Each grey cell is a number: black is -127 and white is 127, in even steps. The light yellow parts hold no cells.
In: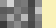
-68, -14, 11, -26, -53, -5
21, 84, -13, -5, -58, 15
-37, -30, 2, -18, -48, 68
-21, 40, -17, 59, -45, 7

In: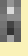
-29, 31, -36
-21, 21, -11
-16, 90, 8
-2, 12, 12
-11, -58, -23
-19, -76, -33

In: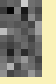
15, -58, -38, -31, 21, -22
-39, -24, -32, 75, -16, -25
-72, -122, -2, -104, -22, -55
-28, -26, -23, -83, 10, -37
-40, -31, -42, -33, -56, 32
61, -2, -18, -46, -21, 29
-28, -47, -20, -28, -61, -10
-46, -62, -45, -20, -45, -25
-33, -96, -29, -84, -51, -20
-11, -45, -11, 23, -23, -61
0, 51, -58, -7, -17, -46

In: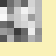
-42, 49, -32, -14, 49, 25
-68, -16, 24, -23, 83, 57
111, 3, 77, 114, 92, 59
121, 58, 73, 93, 28, 59
-18, -37, 71, 82, 95, 55
27, 12, -69, -25, 109, 14

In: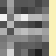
8, 85, -36, -12, -65, -96, -47
-35, 34, -41, -41, -38, -59, -39
-65, 21, -52, -70, -54, -42, -13
114, -6, 76, 108, 56, 57, 36
-46, 56, -39, -42, -60, -76, -19
47, -45, 50, 63, 43, 48, 32
-10, 7, 6, 9, -9, -17, 16
-2, 27, -37, -32, -30, -38, -51

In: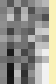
4, -103, 35, -64, -11, 71, 113
8, -41, 25, -23, 7, 36, 54
-3, 28, -46, 46, -47, 8, 0
11, 69, -25, 58, -10, -8, -48
16, -4, -3, 7, -9, 41, 17
5, -62, -2, -23, -38, 70, 77
34, 2, 37, -12, 63, 26, 2
6, -46, -14, -13, -43, 65, 62
6, -100, 22, -56, -18, 81, 110
-19, -32, -16, -1, -51, 18, 56
3, -103, 25, -59, -18, 75, 115
10, -108, 62, -80, 16, 71, 113

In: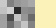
33, -18, 29, 68, 2
73, 0, 23, 30, 40
65, 81, -85, 13, 8
32, -53, 68, 23, -21
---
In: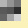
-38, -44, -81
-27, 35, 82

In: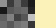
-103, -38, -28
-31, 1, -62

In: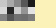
88, -89, 77
2, -42, -14

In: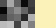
-120, -16, 12
-77, -29, -18

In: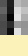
-27, -102, 90
-46, -123, 98

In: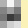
4, 31, -7
-10, -68, -43

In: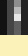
-109, -58, 57
-109, -58, 102

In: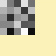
48, 22, 50
19, -82, 21
